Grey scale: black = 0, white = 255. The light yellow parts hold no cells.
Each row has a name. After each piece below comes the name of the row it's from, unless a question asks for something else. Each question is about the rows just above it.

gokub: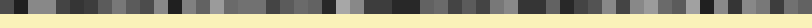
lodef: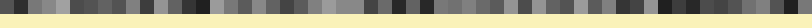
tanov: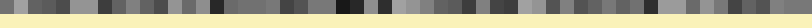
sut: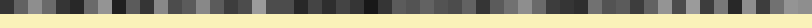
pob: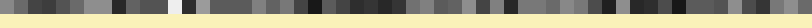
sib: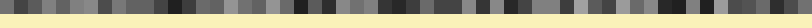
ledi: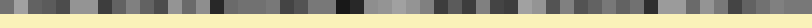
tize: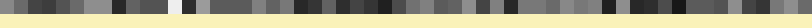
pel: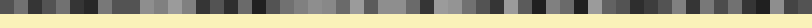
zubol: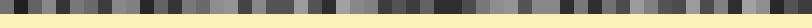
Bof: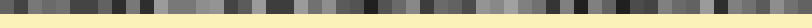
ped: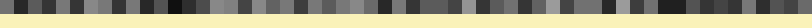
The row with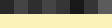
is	sut
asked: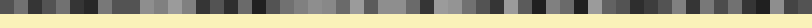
pel
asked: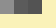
Bof

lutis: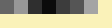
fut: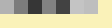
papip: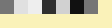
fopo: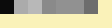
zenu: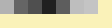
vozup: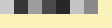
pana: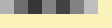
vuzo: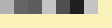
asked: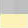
fut
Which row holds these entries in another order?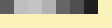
zenu
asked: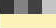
fut

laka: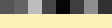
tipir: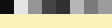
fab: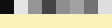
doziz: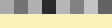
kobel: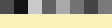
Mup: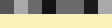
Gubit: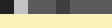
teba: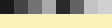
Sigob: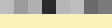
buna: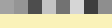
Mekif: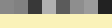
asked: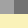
fab
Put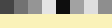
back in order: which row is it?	fab
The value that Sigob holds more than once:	[189]
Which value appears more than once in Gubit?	[91]

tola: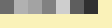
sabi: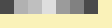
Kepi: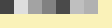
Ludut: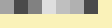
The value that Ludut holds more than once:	[74]
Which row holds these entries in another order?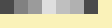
sabi
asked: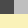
Kepi
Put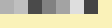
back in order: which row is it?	Kepi
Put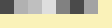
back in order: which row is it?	Ludut

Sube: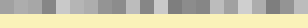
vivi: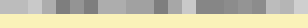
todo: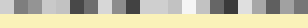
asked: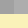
Sube
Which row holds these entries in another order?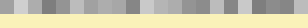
Sube
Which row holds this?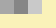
Sube
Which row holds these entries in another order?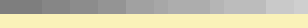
vivi

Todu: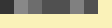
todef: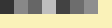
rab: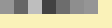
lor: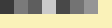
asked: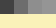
rab
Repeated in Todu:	[80]
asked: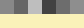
todef
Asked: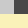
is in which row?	lor

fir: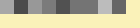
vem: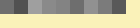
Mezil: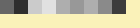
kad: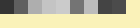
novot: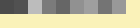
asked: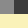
Mezil
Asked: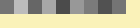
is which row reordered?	fir
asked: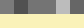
fir
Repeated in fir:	[116]
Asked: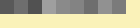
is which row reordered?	vem
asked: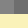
vem

